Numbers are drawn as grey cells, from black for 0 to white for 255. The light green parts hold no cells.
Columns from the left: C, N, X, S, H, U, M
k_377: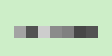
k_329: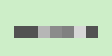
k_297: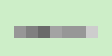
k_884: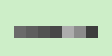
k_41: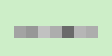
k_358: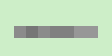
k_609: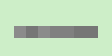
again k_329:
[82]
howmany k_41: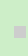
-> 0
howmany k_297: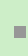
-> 3
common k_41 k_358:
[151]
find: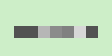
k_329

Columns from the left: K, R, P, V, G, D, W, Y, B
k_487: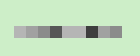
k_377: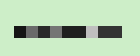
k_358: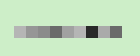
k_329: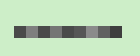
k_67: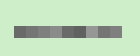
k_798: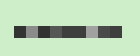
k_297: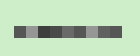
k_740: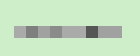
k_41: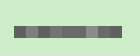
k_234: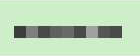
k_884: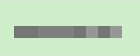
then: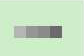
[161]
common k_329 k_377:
[117]

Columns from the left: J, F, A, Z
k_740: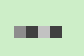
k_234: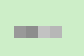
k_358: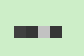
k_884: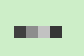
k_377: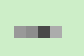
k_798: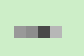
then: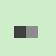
[194]
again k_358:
[54]
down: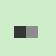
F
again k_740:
[64]

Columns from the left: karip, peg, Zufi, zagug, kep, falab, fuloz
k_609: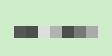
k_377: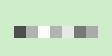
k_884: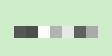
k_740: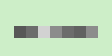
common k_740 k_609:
[87]
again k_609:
[78]
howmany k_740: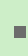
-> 2
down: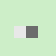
kep

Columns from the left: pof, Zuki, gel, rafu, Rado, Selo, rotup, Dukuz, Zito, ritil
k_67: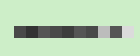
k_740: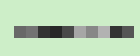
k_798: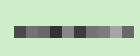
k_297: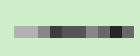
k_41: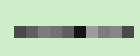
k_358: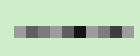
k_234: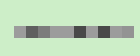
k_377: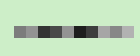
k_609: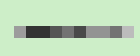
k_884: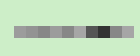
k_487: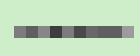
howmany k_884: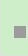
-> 2
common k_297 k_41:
[135]
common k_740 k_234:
[73]
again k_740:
[51]
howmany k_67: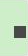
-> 3
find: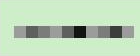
k_358

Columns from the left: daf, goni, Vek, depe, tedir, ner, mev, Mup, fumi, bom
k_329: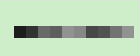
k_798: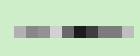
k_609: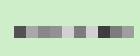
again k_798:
[124]
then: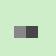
[82]
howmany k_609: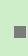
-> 2
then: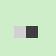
[124]
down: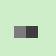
Mup
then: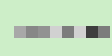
[158]
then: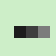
[124]

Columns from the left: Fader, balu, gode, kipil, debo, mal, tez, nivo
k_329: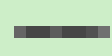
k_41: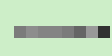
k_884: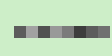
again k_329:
[70]
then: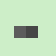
[70]
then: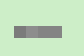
[123]
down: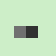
nivo
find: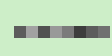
k_884
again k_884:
[92]

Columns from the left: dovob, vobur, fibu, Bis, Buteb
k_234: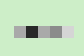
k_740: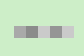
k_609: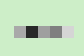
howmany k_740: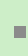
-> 1
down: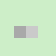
fibu

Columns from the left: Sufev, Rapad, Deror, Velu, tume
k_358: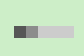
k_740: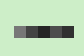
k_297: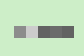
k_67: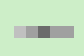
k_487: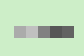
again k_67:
[160]
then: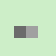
[160]
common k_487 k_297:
[98]
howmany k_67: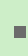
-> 1
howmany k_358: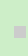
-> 3
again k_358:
[204]
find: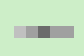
k_67

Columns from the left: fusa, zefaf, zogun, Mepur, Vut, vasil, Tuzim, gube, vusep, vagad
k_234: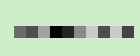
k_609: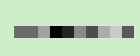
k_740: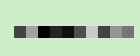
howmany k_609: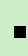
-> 1
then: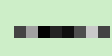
[149]
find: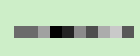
k_609
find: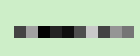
k_740
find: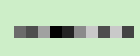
k_234
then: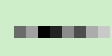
[88]

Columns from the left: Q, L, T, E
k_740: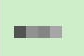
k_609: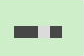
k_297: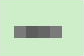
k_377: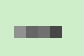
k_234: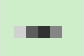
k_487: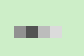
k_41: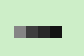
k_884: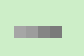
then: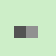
[133]
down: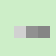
Q
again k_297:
[122]
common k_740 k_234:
[133]
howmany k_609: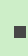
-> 3
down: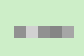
Q

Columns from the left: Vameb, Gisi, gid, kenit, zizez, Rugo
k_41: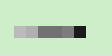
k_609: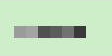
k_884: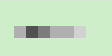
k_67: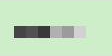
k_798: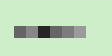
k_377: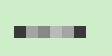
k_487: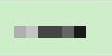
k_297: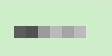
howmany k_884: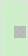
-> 0
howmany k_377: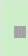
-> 2
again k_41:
[113]
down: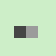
gid
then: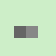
[37]

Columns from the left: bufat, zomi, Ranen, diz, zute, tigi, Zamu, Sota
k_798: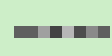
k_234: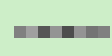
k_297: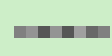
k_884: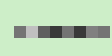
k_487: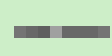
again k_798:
[95]
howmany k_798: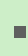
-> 3

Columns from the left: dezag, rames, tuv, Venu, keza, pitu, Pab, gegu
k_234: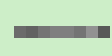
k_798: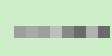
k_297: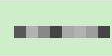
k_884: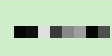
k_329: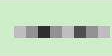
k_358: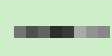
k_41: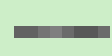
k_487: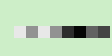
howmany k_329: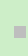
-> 3
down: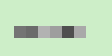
pitu
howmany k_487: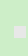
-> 2
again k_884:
[6]
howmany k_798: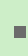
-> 2
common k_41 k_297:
[88]

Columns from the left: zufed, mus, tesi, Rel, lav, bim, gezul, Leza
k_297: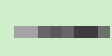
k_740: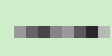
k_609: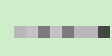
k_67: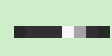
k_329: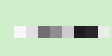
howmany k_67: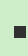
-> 4
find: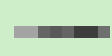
k_297
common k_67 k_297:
[164]
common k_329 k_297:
[111]
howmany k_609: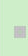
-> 2
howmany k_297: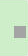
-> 2

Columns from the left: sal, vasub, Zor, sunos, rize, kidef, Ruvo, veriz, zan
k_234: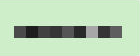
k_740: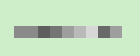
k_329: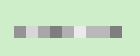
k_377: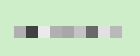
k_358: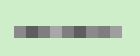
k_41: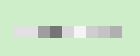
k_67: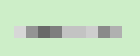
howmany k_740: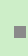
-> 2
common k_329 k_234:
[167]

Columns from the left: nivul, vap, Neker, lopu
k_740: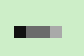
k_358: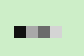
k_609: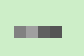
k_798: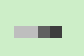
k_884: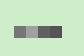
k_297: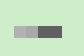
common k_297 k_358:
[169]
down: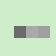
vap
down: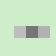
nivul

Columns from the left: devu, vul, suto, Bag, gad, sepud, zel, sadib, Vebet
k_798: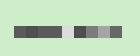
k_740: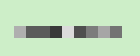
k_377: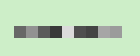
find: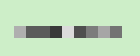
k_740
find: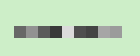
k_377
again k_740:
[91]
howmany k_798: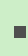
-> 2

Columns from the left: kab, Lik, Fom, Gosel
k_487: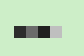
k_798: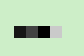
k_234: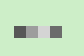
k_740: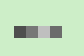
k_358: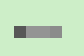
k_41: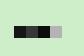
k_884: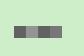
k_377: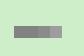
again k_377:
[130]
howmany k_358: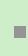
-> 2
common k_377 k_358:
[139]

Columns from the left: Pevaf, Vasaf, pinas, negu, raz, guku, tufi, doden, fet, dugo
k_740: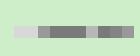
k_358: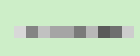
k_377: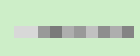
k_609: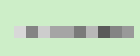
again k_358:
[165]
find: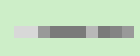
k_740

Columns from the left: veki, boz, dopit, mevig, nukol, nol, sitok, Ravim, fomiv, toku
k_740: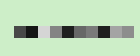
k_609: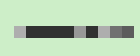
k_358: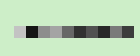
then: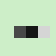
[132]
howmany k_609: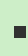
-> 5
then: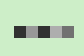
[92]
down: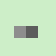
toku
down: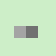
fomiv
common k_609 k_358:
[49]
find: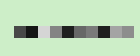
k_740

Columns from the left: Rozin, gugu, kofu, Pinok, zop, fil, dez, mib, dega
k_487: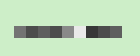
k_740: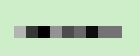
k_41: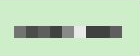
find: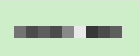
k_487
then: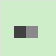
[233]
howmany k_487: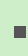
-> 0

